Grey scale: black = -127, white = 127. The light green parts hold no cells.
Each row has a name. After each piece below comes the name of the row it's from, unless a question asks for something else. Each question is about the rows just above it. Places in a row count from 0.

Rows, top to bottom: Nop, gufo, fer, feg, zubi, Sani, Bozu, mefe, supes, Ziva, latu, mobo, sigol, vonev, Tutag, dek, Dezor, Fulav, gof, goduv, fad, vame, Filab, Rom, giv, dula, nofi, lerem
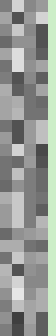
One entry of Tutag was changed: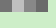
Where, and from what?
2, [-2]
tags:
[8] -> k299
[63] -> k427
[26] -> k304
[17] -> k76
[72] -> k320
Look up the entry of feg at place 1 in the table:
k76
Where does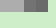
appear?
fad
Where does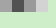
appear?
gufo
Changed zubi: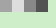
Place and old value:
3, [-33]
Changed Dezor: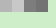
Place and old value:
0, [45]

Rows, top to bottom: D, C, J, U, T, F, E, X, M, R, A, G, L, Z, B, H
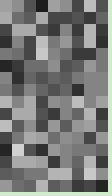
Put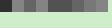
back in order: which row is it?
X
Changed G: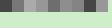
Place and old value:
3, [32]
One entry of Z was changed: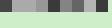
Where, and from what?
3, [32]

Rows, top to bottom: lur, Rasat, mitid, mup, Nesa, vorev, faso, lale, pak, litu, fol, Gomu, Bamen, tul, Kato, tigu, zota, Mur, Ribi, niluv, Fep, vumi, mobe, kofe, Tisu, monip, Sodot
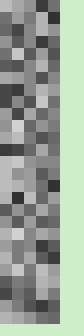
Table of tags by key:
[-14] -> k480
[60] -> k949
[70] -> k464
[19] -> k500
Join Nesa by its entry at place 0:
k480
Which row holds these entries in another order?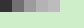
tigu
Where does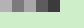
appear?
vumi
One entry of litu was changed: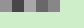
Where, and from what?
0, [28]
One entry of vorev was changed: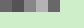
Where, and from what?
0, [-35]

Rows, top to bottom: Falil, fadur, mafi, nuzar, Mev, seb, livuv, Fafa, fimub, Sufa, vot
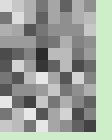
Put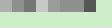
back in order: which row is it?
Fafa
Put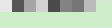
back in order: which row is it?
Sufa
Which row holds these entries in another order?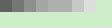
Falil
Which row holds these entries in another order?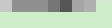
mafi

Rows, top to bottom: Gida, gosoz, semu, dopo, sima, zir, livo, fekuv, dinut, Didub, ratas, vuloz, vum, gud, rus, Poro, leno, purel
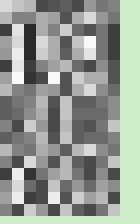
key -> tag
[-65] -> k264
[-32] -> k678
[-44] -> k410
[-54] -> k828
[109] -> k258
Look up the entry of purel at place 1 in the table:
k828
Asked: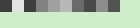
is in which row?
zir
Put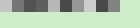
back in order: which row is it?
ratas

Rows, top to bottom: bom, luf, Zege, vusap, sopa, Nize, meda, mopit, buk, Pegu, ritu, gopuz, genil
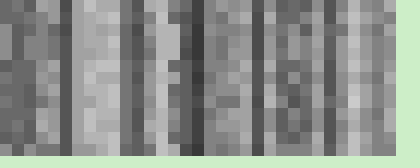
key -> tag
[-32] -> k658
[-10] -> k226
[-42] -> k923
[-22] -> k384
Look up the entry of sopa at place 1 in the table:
k658
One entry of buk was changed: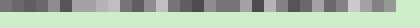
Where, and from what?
3, [-10]
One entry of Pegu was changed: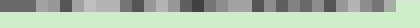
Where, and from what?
14, [13]
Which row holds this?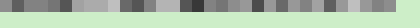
vusap
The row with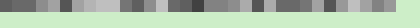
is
Nize

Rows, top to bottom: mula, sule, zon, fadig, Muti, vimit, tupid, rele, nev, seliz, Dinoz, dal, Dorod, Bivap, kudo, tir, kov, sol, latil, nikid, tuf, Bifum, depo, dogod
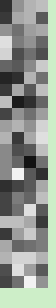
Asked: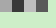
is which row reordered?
rele
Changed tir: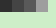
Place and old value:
3, [40]
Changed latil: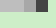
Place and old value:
3, [-70]
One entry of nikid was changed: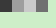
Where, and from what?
3, [-3]

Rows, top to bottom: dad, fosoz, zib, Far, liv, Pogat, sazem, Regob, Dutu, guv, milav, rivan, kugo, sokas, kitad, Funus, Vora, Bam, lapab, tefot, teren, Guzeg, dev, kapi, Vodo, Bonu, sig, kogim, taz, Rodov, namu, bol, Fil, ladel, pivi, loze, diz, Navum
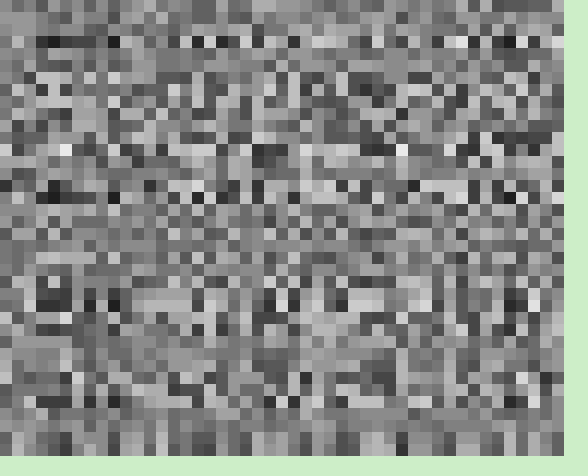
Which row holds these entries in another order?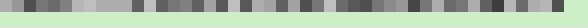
Guzeg
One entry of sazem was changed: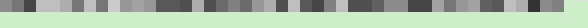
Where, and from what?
44, [-66]
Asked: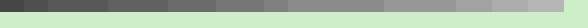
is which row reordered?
diz
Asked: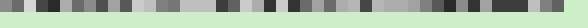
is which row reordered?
ladel

